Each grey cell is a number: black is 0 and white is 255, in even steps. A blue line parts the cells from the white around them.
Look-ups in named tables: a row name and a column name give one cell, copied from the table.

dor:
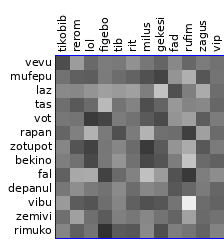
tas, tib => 116
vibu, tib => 133
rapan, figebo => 122
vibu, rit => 96
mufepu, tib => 109
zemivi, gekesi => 115
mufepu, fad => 148
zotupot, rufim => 171
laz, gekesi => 194
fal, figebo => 66
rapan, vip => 107
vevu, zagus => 124
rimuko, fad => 126
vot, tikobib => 119
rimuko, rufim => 117
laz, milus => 126
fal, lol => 171
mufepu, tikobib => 114
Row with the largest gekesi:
laz

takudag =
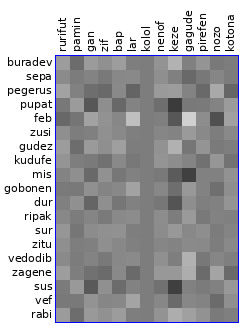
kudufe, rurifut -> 148
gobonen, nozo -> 111
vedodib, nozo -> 134
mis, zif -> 145
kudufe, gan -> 122
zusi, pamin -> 125
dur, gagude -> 142
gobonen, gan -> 144
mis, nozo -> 129
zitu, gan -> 128
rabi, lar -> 126
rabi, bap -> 156
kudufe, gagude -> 132
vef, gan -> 147
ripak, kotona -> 128
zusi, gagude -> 154
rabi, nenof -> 147
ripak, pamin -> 124
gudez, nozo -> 122
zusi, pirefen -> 137

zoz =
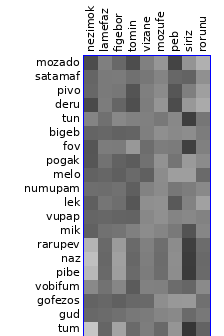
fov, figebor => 123
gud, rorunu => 120
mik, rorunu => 134
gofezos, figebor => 96
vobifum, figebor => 134
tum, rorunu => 99
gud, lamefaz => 107
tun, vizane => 128
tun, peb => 136
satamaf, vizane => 119
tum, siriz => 54
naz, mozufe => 108
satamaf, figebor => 123

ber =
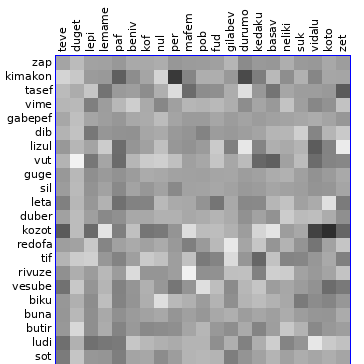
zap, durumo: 139
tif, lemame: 151
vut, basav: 95
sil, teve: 156
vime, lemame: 157
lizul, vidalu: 92
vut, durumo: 187
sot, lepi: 151
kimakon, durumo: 74
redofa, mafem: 127
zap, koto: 168
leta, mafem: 168
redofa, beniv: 170
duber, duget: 188
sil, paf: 137
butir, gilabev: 142
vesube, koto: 108
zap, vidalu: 152

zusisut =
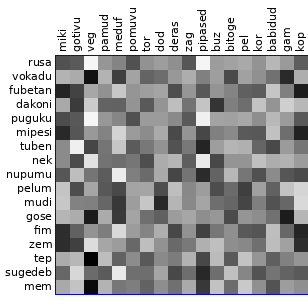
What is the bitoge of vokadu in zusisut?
74
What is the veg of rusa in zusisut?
246
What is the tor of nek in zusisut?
78
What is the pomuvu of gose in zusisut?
164
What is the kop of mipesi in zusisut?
34
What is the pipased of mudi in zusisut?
165
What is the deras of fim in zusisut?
72
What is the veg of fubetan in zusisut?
167
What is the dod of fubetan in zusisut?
164
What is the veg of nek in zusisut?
226
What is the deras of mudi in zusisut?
181
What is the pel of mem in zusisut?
201
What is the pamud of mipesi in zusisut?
131
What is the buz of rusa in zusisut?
156
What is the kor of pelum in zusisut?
160
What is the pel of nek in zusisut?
148
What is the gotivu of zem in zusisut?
64
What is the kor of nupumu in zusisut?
81
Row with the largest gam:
dakoni

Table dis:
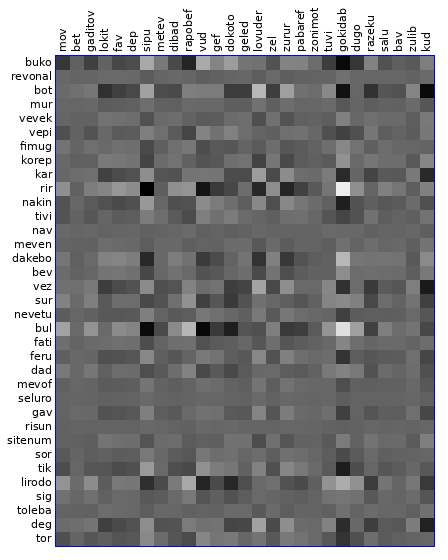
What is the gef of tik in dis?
124
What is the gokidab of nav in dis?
104
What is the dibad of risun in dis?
99
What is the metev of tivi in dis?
110
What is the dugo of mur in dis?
101
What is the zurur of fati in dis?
85
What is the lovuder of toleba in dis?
89
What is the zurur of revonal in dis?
94
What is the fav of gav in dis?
84
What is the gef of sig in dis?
95
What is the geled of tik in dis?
97

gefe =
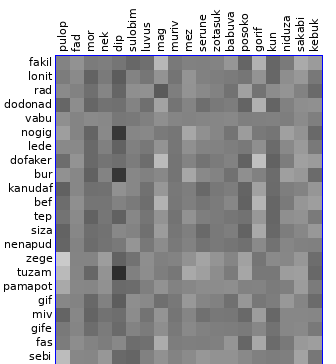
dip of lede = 98
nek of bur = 131
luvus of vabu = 128
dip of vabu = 119
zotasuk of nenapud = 121
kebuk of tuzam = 104
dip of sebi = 105
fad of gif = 131
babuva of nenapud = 117
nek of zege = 157
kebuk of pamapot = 123
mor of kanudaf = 112
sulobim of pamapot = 108
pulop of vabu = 143
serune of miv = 112

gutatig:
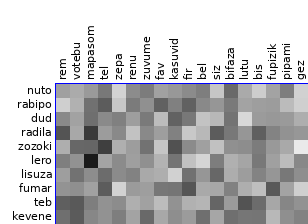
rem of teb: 95
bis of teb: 108
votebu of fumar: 143
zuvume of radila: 137
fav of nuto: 161
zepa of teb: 140
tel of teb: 146
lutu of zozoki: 141
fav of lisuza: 174
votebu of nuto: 171

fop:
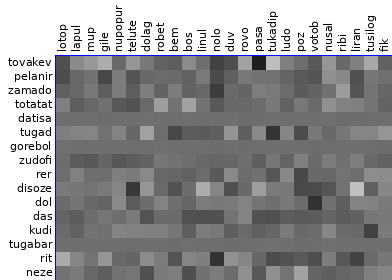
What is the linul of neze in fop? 113
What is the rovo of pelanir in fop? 120
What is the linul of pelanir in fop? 122
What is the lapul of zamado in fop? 104
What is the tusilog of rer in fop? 141
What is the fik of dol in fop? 123
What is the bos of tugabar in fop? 112
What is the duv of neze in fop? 108
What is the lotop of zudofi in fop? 109
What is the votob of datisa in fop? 111
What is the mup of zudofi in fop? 88
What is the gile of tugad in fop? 114
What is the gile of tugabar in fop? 110
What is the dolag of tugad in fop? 161
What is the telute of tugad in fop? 103
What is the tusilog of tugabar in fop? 111
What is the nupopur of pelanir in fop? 124
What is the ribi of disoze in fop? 114
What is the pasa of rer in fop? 113

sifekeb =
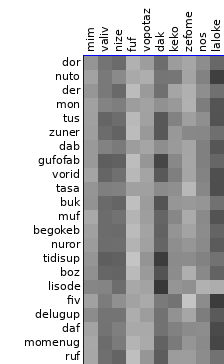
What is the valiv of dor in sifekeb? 116
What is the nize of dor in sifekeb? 107
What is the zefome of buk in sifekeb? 153
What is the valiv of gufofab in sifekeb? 94
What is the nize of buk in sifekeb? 101
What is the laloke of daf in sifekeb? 74
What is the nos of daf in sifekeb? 141
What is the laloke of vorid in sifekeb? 79
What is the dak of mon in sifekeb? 145
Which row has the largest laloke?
lisode

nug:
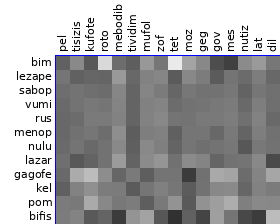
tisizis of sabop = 115
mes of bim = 64
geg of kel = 114
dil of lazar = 74
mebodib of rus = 130
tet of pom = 147
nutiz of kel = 102
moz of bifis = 97
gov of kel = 136
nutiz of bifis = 72
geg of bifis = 68
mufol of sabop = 133

